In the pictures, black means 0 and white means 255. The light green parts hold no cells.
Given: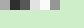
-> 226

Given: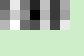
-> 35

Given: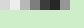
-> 126

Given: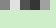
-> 53

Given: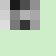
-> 144

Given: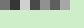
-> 73

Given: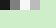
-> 187
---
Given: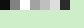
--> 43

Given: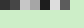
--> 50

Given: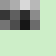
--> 44

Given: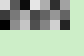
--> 12

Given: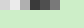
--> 79

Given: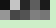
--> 27

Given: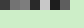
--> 41
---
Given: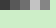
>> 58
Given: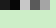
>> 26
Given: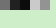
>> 113
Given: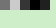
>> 115
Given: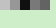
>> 193
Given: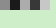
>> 140
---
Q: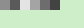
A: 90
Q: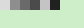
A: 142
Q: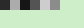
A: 172
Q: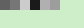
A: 118
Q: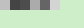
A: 68
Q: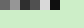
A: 150
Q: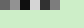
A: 146
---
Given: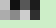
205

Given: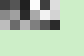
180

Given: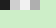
241

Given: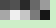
198

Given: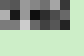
204

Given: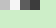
93

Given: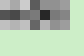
192

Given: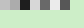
30

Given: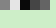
9
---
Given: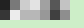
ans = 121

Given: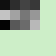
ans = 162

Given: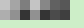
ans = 165

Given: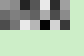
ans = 127

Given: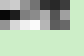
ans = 29

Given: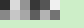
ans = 218
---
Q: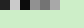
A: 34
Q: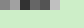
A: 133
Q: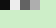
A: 13
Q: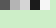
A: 87
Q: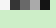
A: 245
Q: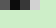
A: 86
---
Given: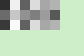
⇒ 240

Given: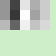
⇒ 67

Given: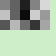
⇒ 98

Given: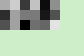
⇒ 205

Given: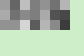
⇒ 102

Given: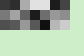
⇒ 46
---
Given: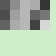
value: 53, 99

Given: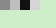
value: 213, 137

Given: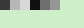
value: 150, 57

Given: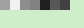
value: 65, 161

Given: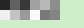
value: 142, 239

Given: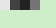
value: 116, 230
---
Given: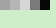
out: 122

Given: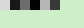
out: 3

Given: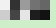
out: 114

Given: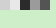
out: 155

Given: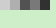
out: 121

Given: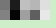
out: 182
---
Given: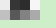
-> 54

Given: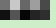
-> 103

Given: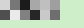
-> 168

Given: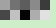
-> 93

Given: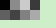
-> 139

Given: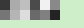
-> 75

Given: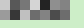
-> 35
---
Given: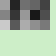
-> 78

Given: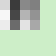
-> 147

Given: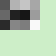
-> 156

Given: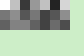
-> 142

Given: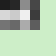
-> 60

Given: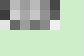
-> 93

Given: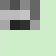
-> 102
